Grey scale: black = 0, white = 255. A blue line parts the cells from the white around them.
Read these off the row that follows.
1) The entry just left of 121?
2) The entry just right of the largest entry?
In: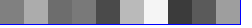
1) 109
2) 59

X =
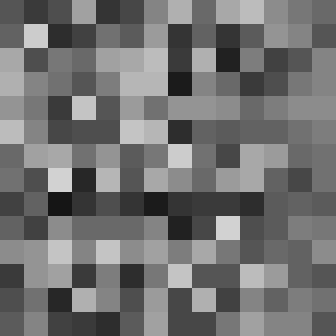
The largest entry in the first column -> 188
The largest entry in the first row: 188
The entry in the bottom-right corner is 85
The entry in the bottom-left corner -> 91
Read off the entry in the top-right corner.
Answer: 105
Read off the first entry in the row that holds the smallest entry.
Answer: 65
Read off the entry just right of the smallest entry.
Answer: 52
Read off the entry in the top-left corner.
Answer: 85
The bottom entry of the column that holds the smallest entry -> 65
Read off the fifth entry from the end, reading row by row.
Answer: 119
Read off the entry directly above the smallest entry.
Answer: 210
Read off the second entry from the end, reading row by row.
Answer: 132
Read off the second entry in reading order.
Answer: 58
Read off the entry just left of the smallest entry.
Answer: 98
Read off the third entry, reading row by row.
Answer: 78
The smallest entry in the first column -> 58
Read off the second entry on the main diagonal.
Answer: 204
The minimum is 21
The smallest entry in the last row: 45
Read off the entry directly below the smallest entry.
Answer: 140

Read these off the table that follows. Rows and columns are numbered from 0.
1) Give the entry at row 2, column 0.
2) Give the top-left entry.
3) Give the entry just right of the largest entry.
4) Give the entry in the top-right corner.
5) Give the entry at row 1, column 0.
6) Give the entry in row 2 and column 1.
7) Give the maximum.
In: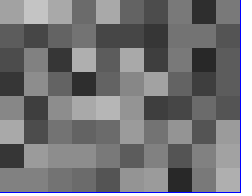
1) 76
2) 162
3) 169
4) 121
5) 92
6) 129
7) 196

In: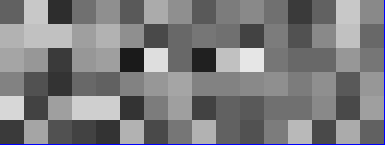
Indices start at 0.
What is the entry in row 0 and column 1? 200
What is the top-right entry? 137
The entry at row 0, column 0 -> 97
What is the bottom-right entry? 97
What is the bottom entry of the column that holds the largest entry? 81
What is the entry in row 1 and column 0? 178
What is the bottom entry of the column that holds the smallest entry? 178
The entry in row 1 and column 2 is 193
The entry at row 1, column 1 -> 193
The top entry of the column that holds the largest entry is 137
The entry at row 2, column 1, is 151
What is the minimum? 26
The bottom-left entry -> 58
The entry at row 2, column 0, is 165
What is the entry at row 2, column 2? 58
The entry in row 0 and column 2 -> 45
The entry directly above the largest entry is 66
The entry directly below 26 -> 130
